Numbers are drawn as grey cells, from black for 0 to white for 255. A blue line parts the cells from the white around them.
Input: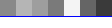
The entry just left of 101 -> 244
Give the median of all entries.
137
